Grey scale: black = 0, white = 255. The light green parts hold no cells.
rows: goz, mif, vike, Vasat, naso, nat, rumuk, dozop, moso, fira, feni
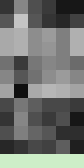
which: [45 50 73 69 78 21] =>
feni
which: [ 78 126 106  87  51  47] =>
fira
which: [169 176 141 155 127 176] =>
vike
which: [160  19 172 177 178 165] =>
rumuk
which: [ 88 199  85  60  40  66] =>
mif
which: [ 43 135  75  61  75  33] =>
moso

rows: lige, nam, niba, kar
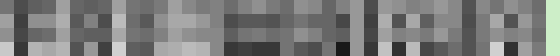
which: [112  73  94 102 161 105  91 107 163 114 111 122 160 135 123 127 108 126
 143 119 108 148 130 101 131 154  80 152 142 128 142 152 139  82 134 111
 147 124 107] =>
lige

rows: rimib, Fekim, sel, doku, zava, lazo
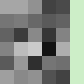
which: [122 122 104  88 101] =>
Fekim
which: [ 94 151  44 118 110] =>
zava
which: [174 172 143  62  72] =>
rimib

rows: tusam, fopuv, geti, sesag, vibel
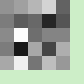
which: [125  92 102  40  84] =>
fopuv
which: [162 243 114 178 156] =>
vibel

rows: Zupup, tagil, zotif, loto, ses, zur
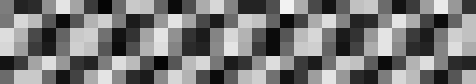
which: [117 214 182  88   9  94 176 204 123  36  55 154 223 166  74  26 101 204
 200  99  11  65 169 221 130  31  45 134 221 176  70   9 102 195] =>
tagil
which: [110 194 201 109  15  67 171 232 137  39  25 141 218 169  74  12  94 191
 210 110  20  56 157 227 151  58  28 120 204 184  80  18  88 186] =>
zur

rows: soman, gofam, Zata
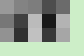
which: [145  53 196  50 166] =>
Zata
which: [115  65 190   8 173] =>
gofam

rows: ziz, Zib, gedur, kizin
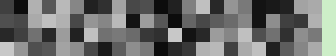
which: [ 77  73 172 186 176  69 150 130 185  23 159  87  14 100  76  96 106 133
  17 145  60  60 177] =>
Zib
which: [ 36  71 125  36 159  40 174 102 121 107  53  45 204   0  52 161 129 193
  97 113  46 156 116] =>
gedur
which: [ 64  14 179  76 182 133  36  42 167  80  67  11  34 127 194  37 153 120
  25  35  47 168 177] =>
ziz
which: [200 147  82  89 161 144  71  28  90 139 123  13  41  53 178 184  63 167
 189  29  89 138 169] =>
kizin

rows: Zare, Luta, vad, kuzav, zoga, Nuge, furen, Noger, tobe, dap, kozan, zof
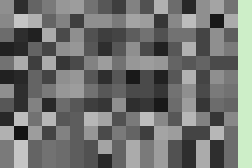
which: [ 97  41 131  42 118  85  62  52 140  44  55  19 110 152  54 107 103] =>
Noger
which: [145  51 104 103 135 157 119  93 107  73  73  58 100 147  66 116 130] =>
furen
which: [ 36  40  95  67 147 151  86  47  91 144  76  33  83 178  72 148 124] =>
kuzav
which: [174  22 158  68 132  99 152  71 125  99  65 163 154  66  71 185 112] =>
dap
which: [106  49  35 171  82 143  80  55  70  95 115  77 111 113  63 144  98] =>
vad
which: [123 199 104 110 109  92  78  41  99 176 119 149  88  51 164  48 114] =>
zof

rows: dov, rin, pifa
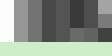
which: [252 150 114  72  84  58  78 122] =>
rin
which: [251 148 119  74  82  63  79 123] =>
rin
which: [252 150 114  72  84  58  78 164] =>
dov
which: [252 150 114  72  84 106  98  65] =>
pifa

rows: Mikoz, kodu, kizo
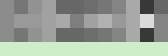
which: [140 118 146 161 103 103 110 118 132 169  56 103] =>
Mikoz
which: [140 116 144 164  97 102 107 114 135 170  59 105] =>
Mikoz

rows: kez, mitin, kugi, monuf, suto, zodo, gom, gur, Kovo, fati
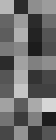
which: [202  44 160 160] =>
kez
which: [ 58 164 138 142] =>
suto
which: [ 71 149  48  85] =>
fati

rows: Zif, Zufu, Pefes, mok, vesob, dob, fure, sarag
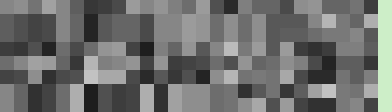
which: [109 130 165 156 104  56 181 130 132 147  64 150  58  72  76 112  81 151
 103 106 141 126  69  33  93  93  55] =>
vesob
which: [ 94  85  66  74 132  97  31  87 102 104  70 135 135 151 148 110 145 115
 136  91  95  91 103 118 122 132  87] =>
Pefes
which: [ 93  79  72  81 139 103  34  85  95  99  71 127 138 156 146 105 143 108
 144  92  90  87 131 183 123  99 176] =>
Zufu
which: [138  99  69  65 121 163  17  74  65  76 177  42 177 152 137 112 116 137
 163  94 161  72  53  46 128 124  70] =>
sarag

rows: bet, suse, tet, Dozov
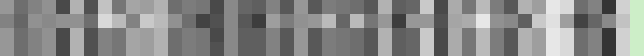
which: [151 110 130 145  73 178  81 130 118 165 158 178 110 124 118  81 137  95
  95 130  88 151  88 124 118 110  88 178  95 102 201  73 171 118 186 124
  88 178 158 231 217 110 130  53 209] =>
Dozov
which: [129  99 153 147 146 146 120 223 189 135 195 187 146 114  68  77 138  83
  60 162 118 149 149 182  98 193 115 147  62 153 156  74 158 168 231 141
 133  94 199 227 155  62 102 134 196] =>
suse
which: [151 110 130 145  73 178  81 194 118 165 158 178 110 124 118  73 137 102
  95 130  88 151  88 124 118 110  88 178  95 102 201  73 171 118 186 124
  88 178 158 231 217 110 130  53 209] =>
bet

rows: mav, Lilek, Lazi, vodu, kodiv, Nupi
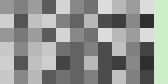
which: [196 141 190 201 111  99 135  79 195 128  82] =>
vodu
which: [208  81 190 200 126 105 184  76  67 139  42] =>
Lilek
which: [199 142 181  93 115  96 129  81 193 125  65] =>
Nupi
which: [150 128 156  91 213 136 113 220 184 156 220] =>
mav

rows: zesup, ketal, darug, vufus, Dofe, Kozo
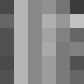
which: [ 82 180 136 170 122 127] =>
vufus
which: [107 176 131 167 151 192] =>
ketal
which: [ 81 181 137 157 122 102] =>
Kozo

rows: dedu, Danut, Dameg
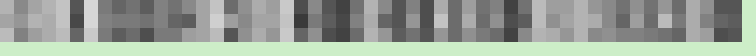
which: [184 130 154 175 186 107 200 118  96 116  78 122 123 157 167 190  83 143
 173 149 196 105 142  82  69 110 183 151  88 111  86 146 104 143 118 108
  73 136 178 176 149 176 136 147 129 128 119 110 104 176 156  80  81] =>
Dameg
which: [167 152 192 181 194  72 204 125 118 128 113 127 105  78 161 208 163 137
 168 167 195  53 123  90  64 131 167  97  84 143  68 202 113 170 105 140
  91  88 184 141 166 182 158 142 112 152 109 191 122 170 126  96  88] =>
Danut
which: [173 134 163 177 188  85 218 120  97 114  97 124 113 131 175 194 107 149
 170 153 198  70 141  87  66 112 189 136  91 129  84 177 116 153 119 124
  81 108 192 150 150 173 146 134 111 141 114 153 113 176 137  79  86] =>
dedu

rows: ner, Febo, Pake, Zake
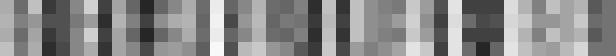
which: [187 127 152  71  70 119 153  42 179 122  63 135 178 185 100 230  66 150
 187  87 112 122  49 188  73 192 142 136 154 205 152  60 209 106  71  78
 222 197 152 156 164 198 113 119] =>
Febo
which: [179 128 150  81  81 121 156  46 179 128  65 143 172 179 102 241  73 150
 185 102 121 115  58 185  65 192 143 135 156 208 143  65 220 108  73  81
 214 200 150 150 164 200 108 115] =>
Febo
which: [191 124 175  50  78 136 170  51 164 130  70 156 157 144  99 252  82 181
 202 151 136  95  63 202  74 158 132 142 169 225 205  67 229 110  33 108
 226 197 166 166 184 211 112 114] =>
Zake

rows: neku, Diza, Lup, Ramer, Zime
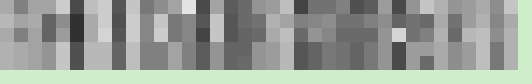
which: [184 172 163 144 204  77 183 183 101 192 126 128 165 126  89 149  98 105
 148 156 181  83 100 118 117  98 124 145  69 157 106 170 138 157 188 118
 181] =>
Zime
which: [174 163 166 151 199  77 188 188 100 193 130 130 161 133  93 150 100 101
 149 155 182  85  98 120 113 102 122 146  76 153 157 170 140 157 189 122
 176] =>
Ramer
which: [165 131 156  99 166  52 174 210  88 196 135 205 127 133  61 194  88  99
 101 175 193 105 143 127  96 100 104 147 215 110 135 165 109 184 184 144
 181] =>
Lup

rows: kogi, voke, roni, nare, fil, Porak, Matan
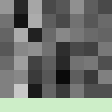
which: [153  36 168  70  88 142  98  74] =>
kogi
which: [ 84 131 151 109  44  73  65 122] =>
nare
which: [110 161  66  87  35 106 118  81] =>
fil
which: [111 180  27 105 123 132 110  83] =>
roni
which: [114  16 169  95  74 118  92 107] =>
voke
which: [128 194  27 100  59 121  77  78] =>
Matan

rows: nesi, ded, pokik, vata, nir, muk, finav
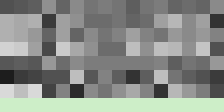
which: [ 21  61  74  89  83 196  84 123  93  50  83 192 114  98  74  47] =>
muk
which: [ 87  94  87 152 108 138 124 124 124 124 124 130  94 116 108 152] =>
nir
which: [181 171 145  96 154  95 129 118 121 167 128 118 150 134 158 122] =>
pokik

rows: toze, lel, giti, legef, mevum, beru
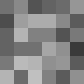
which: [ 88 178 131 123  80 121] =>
giti
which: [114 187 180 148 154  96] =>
mevum
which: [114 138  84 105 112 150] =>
toze

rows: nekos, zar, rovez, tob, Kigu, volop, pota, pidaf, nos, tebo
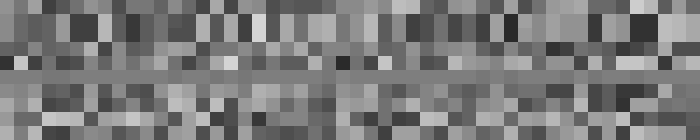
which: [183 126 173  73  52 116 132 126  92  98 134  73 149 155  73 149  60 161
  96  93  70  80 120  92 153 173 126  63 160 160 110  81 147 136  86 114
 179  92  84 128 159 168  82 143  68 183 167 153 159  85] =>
tebo

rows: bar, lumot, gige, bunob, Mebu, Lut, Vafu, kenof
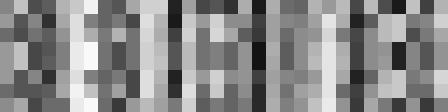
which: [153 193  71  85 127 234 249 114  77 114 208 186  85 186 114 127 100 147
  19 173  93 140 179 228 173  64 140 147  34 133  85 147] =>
bunob
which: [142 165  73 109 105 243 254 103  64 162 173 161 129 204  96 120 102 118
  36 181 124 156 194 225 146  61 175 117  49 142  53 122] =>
kenof
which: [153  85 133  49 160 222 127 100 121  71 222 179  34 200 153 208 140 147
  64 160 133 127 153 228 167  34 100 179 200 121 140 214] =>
Lut

